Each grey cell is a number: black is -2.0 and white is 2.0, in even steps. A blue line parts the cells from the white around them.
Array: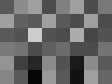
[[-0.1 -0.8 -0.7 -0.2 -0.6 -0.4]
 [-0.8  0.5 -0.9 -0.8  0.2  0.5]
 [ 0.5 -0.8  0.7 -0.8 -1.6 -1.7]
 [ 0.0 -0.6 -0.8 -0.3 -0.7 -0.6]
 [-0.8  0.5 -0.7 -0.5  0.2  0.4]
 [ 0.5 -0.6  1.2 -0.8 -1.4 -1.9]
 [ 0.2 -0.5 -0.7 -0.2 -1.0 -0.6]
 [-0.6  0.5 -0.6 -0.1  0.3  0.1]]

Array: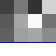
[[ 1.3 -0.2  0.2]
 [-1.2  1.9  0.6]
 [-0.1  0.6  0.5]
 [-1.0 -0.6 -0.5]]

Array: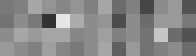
[[-0.7 -0.1 -0.7 -0.3]
 [ 0.4  0.4 -0.3  0.2]
 [ 0.2  0.4  1.1  0.0]
 [-0.9 -0.3 -0.2 -0.2]
 [ 0.0  0.2  0.2  0.4]
 [-0.3 -0.8  0.0 -0.5]
 [ 0.6  0.3  0.5  0.6]
 [ 0.0  0.2  0.2  0.2]
 [ 0.3  0.7  0.1 -0.1]
 [ 0.1  1.6  0.6  0.1]
 [ 0.3 -1.2  0.6  0.5]
 [ 0.6 -0.1  0.4  0.0]
 [ 0.0  0.2  0.6  0.2]
 [-0.1 -0.2  0.2  0.4]]

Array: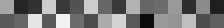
[[-1.5 -0.5]
 [ 0.2 -0.8]
 [-1.3  1.0]
 [ 0.4  0.3]
 [-0.3  0.4]
 [-0.4 -1.8]
 [ 0.8 -0.6]
 [-1.1  1.3]
 [-0.4  0.7]
 [ 1.2 -0.8]
 [-0.7 -0.3]
 [-1.1  1.8]
 [ 1.2 -0.6]
 [-1.2  1.6]
 [-1.4 -0.4]
 [ 0.6 -0.6]]

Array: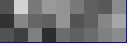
[[ 0.2  0.6  0.2]
 [-0.6  0.1  0.0]
 [-0.5 -0.5 -0.3]
 [-0.1 -0.7 -0.5]
 [ 0.3  0.3 -0.3]
 [ 0.4 -0.5 -1.3]
 [-0.1 -0.4  0.0]
 [ 1.3  0.1 -1.0]
 [-0.7 -1.2 -0.7]]

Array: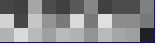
[[ 0.0 -0.1 -1.5]
 [-0.8  0.2  0.5]
 [-0.8  0.2  0.6]
 [-1.0  1.5  0.9]
 [ 0.1 -0.1  0.3]
 [-0.6  1.4  0.8]
 [-1.0 -0.1  0.9]
 [-0.8  0.3  0.5]
 [ 0.6  1.1  0.9]
 [-1.0 -0.9  1.4]
 [-0.9  1.3  0.8]]

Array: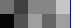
[[ 1.1  0.5]
 [ 0.1 -0.4]
 [ 0.1  0.5]
 [-1.0 -0.7]
 [-0.2 -1.9]]

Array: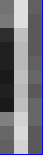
[[-0.5 -0.6 -0.6 -0.6 -0.5 -0.4 -0.6 -0.4 -0.4 -0.6 -0.6]
 [ 1.5  1.5  1.0  0.9  0.9  1.0  0.9  1.0  1.3  1.4  1.3]
 [-0.2 -0.1 -1.3 -1.5 -1.5 -1.6 -1.5 -1.6  0.0 -0.4 -0.5]]

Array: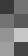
[[-0.2 -0.6  1.1 -0.9]
 [-1.1 -0.2  0.3  0.5]]
